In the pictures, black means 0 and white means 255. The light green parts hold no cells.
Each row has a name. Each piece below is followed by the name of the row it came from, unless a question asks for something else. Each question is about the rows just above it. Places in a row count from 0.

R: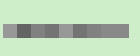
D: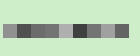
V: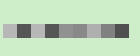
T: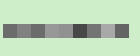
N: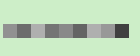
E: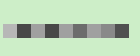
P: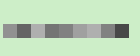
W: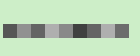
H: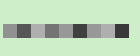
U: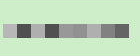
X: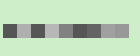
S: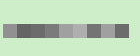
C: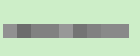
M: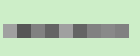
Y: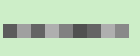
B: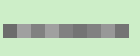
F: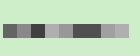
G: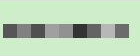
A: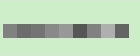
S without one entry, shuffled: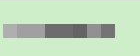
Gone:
[123]
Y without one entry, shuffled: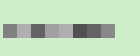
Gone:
[92]
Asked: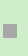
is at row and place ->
T, 7

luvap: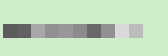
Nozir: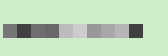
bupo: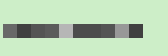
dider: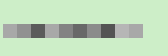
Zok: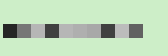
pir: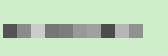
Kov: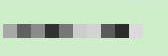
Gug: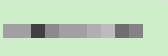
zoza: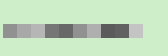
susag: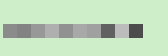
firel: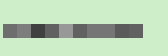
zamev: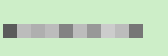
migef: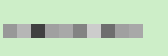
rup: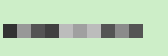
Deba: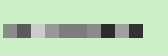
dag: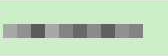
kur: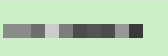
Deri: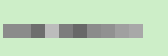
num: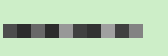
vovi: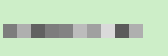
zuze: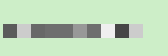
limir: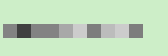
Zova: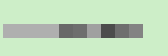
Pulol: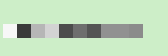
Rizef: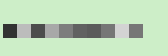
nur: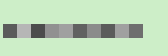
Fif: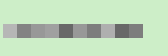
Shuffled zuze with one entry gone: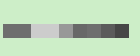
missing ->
[239]
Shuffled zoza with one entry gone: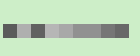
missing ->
[196]
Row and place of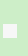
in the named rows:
Pulol, 0
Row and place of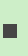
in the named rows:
zuze, 8

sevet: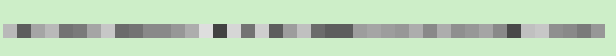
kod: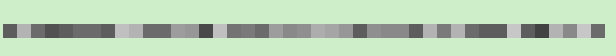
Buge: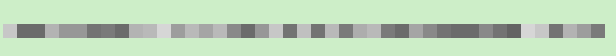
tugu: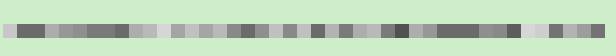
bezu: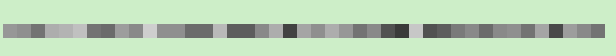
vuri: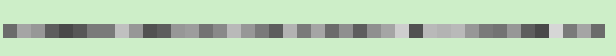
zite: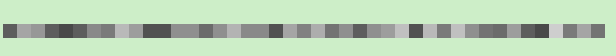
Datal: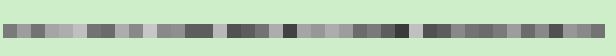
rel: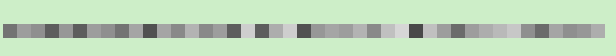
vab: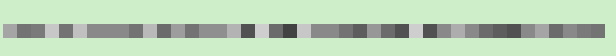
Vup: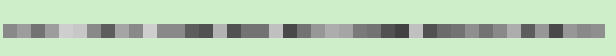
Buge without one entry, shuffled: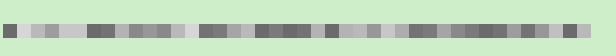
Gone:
[99]
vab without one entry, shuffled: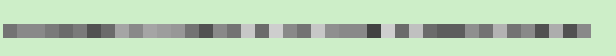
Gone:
[185]
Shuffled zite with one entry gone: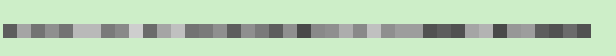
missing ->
[129]
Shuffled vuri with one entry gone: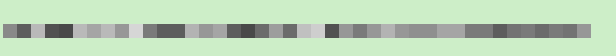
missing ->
[87]

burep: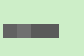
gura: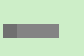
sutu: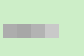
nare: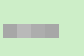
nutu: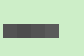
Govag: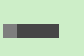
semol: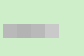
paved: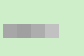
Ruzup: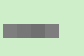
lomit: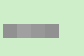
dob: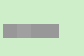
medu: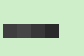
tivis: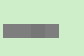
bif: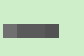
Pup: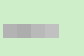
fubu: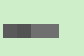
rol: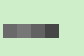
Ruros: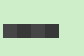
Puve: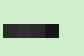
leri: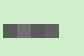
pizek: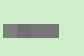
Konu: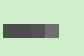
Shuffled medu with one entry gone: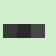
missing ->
[62]
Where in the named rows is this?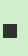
Puve, 1
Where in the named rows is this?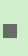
rol, 0

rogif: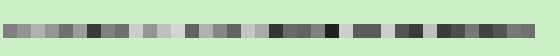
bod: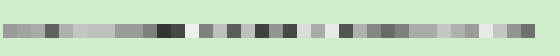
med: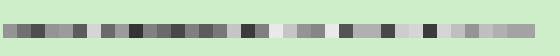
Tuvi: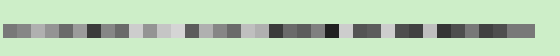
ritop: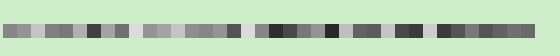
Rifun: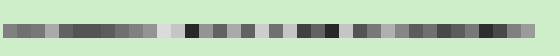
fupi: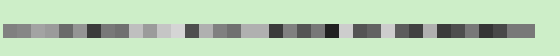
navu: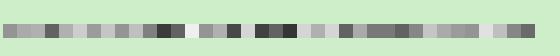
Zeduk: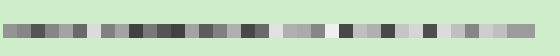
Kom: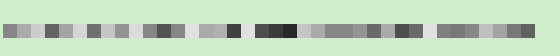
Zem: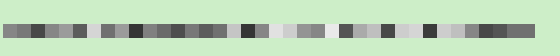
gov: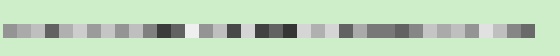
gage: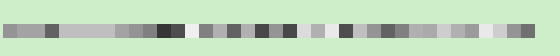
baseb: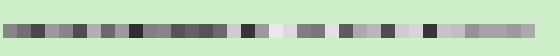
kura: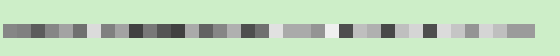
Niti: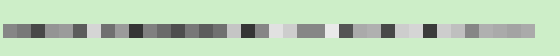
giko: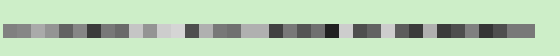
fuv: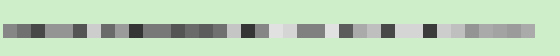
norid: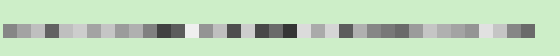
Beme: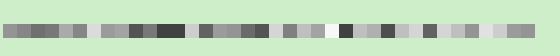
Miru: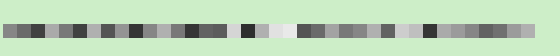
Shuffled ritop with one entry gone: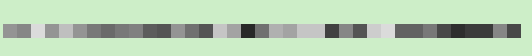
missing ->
[142]
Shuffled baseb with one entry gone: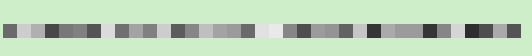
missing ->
[184]

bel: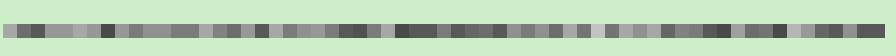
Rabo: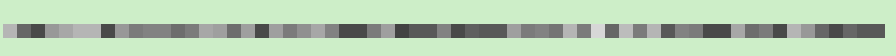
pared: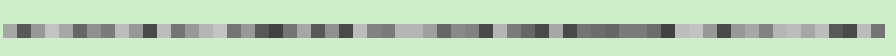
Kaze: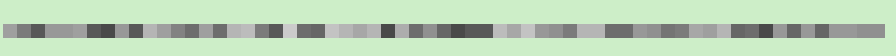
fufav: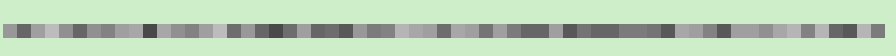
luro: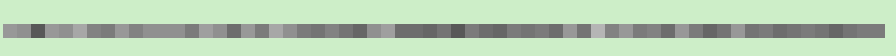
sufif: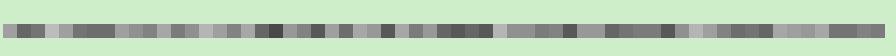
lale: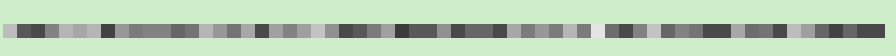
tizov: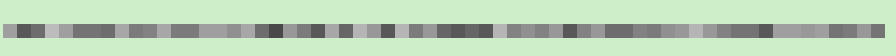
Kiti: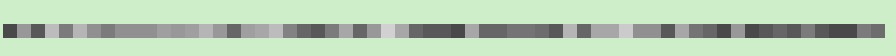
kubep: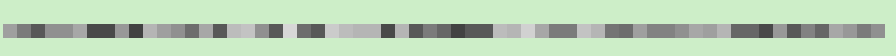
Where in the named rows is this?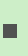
bel, 25
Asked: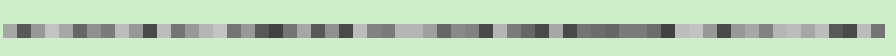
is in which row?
pared
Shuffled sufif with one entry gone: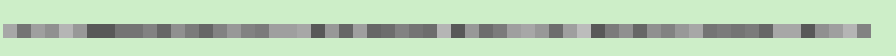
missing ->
[73]
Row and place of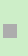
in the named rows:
Kaze, 28
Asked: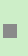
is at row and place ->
pared, 32
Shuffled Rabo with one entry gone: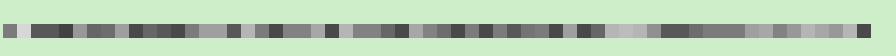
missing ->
[95]

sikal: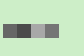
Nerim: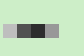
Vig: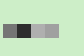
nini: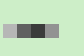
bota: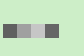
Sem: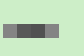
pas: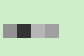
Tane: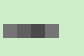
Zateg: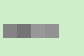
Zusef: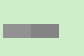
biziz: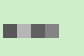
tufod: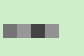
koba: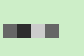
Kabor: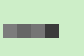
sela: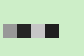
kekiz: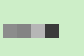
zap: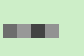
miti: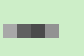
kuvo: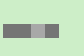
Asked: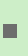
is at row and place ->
zap, 0
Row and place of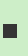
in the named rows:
pas, 1
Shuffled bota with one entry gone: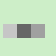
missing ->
[96]
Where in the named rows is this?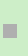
Vig, 2
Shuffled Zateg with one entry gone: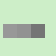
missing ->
[132]
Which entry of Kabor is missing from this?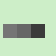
[124]
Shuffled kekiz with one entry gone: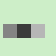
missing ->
[140]

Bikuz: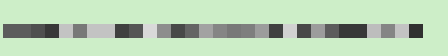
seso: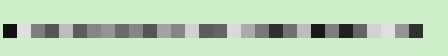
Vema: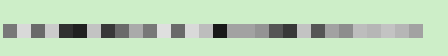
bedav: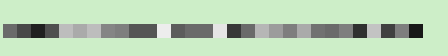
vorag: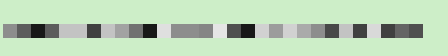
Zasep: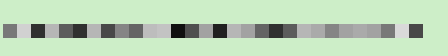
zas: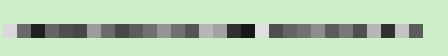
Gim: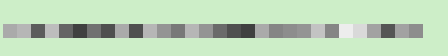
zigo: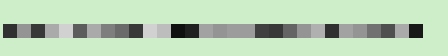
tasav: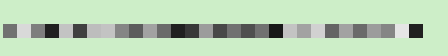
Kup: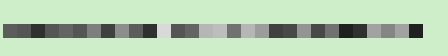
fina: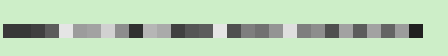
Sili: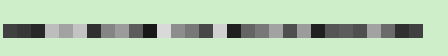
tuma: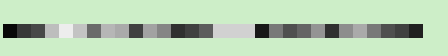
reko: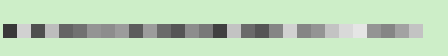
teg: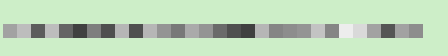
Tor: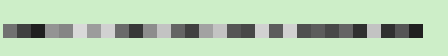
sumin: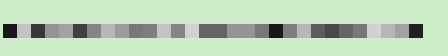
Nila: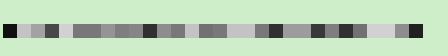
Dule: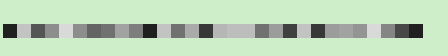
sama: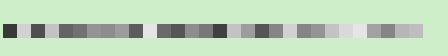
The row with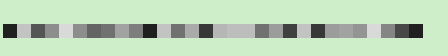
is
Dule
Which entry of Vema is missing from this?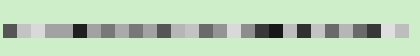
[203]
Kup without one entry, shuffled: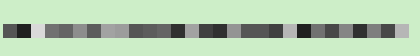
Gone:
[189]
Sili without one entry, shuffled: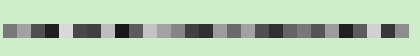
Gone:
[40]
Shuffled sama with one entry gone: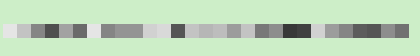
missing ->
[100]
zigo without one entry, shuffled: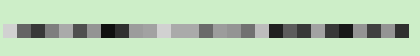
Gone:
[176]

